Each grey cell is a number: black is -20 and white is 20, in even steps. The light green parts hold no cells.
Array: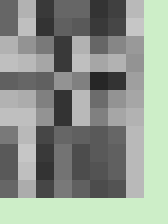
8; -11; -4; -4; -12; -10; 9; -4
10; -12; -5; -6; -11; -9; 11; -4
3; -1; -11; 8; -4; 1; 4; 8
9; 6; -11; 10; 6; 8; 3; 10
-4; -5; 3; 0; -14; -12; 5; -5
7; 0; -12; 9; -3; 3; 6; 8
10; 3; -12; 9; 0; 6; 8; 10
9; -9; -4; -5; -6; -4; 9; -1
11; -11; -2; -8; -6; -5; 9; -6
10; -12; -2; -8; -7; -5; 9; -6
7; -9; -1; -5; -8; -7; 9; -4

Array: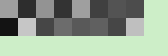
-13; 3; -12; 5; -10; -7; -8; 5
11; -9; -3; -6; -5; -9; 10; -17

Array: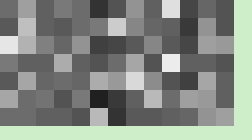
5; -5; -1; -3; -12; -7; 3; -5; 15; -9; -4; -7; -3
10; -5; -6; -3; -1; 12; 1; -4; -5; -11; 3; -7; -6
8; 0; -4; 3; -10; -9; -6; 1; -6; -9; 5; 4; 16
-5; -5; 7; -5; -7; -3; 6; -7; 17; -5; -5; -7; -1
6; -4; -3; -4; 7; 4; 14; 2; -7; -10; 6; -5; -6
-3; -2; -7; -1; -15; -11; -5; 9; -3; 5; 4; -5; 6
-3; -5; -5; -7; 9; -12; -6; -6; -5; -4; 3; 5; -3

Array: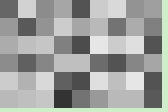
13; 2; 6; -7; 12; 14; 3; 5; -4
-6; 3; 12; 6; 9; -2; 7; 0; 4
10; 11; 0; -8; 16; 12; 15; -7; 7
-5; 1; 10; 10; -3; -7; 1; 6; 2
8; 14; -5; -8; 15; 10; 16; -7; 12
10; 11; -12; -2; 4; 9; 9; -6; 9

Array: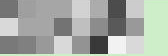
5; 6; 6; 13; 7; -8; 12; -2
6; 6; -2; 10; 2; -6; 4; 14
0; 4; 14; 3; -11; 18; 14; -1

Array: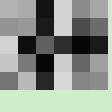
7; -17; 13; 2; 6; 8
4; -16; 13; -8; -3; 3
-18; -5; -13; -19; -16; 13
-1; -19; 12; -4; 5; 11
9; -14; 14; 1; 2; -2
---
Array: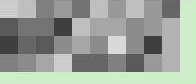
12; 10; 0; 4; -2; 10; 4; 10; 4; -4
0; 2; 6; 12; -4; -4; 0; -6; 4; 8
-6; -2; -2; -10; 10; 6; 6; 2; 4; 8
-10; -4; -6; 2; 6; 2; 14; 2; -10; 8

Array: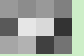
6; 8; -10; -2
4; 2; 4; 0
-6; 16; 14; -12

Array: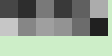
11; 1; 5; 3; -3; -15
-9; -13; -1; -11; -5; 7

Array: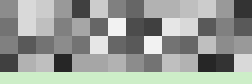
2; 14; 12; 4; -10; 12; 0; -4; 8; 8; 10; 12; 4; -12
0; -6; -2; 2; -2; 16; -4; -6; 18; -2; -4; 10; 2; 4
-2; 14; 10; 0; 6; -4; 18; -8; -10; 16; 14; -6; 0; -6
-10; 8; 10; -14; 6; 6; 8; 2; -2; 10; 8; -14; -12; 14

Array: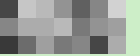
1; 7; 7; 9; -1; 3; 5
-9; 11; 9; 3; -5; 1; 13
-11; -3; 5; -1; 1; -9; 7

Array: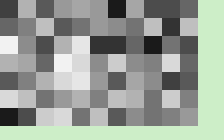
18; 2; -8; 8; 16; -12; -12; -4; -16; -2; -8
14; 10; -2; 4; 8; 0; 10; 8; -2; 12; 0
8; 6; -4; 18; 14; 2; 12; 2; 0; 14; -4
-4; 0; 10; -6; -2; 4; 2; -2; 10; -12; 10
-6; 0; 8; 14; 16; 4; -6; 6; 2; -10; -6
-10; 8; -6; 4; 6; 4; -16; 6; -8; -8; -4
-16; -8; 12; 14; -2; 10; -6; 2; -2; 0; 4

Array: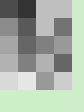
14; 16; 4; 12
8; 0; 8; -4
6; -4; 0; 4
2; -6; 10; -2
-8; -12; 10; 10
